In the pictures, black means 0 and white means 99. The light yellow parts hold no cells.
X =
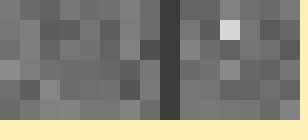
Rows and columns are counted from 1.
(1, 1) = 47
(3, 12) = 38
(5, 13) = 39
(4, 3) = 44
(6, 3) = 50
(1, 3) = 38
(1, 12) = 50
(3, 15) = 35
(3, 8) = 31
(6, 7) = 50
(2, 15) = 40
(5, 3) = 52
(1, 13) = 43
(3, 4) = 46
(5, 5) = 43
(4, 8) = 46
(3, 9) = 23
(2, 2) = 49
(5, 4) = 42
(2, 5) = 45
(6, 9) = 23
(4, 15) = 45
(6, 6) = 46
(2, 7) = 48
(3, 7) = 50
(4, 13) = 40
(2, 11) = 36
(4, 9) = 23

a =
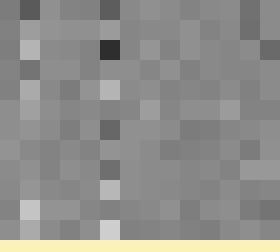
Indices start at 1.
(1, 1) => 48
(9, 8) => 54
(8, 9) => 49
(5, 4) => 48
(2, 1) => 50
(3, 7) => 52
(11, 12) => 55
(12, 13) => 55
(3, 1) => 49
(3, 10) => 56
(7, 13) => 53
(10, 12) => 54
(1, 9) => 54
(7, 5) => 55
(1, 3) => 56
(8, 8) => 54
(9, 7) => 55
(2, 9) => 53
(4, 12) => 52
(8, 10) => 50
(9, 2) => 56
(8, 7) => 56
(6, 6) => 51
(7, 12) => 52
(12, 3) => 54
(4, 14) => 54
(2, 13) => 43
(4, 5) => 51
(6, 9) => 52
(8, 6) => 57
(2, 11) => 51
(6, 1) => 55
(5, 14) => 54
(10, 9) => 53

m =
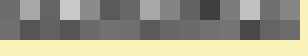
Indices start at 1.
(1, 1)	42
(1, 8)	65
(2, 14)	39
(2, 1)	43
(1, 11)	24
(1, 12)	48
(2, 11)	44
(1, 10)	38

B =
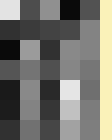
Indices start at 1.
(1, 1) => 88
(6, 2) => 51
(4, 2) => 45
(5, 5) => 43
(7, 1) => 19
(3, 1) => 4
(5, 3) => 16
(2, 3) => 26
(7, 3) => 27
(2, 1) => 19
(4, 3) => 31
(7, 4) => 63

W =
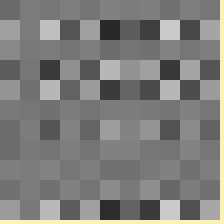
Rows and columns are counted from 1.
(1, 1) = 41
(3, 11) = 49
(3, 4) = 45
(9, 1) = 49
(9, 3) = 51
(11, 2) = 47
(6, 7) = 48
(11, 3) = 72
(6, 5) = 45
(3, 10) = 46
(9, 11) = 49
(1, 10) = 49
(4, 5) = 33
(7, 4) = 51
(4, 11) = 33
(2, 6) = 16
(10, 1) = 44
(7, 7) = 51
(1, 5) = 45
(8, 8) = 46
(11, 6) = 17
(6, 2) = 46
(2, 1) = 62
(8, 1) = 42
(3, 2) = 47
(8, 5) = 45
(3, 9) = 51
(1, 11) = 46
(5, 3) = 71
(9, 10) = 44
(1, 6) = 50
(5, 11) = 60
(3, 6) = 42
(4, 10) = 64
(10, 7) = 47
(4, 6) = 71
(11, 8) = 23
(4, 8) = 62
